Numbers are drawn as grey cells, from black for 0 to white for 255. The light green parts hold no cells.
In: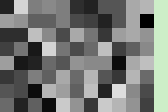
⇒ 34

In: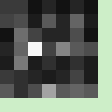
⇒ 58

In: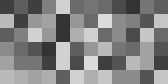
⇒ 63

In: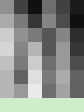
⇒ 144

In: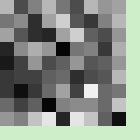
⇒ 183

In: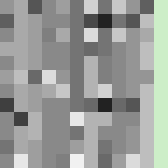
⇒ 149

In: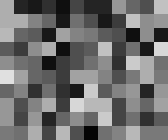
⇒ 174
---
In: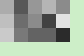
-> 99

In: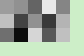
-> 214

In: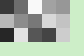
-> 86

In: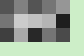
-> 40

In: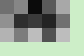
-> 189

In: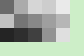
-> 64
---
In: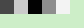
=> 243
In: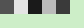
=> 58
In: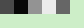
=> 102
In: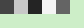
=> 100
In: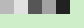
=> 33
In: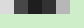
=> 183
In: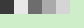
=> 213
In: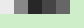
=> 102
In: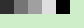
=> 1
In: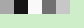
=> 199
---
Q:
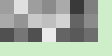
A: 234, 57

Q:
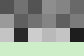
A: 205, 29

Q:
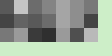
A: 196, 47

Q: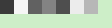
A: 246, 58

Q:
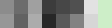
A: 226, 39

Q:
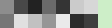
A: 234, 34

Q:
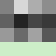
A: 215, 35
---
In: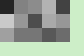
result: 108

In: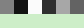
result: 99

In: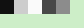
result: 140

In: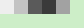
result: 162

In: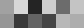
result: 173

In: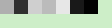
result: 2

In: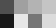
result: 219

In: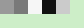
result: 203
